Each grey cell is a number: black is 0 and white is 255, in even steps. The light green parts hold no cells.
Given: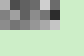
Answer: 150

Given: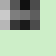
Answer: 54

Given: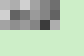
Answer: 133

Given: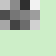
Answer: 67

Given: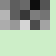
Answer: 213

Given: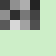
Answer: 215

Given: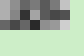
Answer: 143

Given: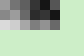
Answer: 126

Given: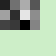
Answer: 57

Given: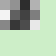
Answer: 55
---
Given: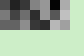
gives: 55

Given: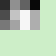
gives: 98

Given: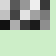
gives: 151

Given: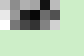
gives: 176

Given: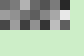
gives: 178

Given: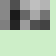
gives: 168

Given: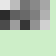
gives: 116

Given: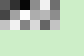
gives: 6
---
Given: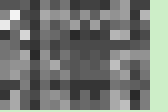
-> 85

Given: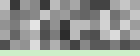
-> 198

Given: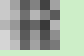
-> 201

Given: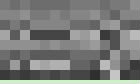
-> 121

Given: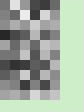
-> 117
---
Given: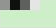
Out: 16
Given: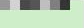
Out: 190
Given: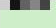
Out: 98
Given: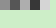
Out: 174
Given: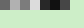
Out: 40
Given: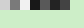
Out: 89
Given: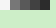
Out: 89
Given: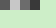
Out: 199
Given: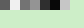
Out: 47
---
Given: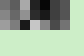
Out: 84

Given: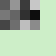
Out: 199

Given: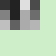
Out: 75

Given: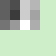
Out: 182

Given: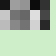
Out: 50

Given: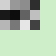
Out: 46

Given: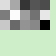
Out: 76

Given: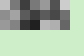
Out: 205

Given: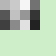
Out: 114

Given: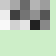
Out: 157
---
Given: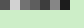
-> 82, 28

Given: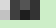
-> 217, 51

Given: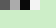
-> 89, 243

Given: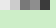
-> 234, 59

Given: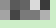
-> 143, 176

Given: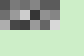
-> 82, 216

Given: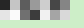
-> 38, 217

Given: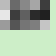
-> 187, 197
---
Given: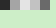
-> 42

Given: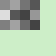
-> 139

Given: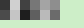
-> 54

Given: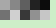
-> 168

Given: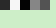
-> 41

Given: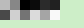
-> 187

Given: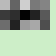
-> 186

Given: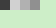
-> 61
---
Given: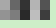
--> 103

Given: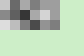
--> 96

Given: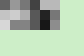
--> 205

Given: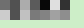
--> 81

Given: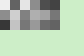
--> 207

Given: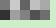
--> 202

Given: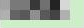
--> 121

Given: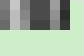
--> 188
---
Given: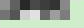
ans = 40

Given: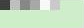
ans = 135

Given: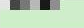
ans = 120

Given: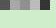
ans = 144

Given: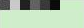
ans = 33

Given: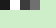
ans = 60

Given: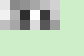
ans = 146
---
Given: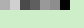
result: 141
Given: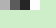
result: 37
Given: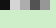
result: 83
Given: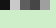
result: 70
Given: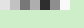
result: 142
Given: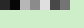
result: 72
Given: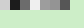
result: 148
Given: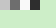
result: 249
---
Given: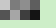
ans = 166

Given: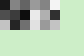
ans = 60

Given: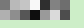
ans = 142

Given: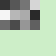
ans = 183

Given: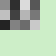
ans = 65

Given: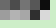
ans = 179

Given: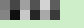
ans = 15

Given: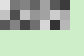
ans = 78

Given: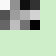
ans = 157
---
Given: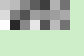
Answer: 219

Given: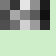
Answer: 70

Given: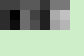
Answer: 44

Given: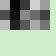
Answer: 75

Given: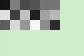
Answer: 224

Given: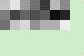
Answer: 125
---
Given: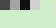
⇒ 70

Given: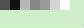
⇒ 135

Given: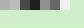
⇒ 30

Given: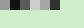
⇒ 91

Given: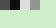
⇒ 77

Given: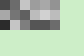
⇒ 126

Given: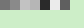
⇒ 182

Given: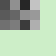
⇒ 112

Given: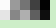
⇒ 135

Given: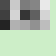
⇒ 177
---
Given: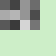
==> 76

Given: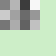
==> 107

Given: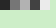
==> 118

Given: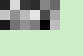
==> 34

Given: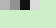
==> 180

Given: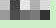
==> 78

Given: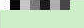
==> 70
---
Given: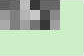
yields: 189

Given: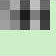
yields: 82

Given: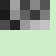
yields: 66

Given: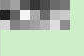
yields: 86

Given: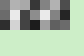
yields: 169

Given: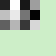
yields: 23

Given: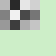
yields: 230

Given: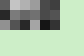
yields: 177

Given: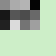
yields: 180
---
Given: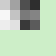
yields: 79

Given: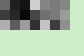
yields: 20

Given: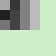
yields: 129

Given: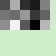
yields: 45

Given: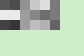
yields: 146

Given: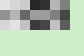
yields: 204

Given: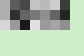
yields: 72
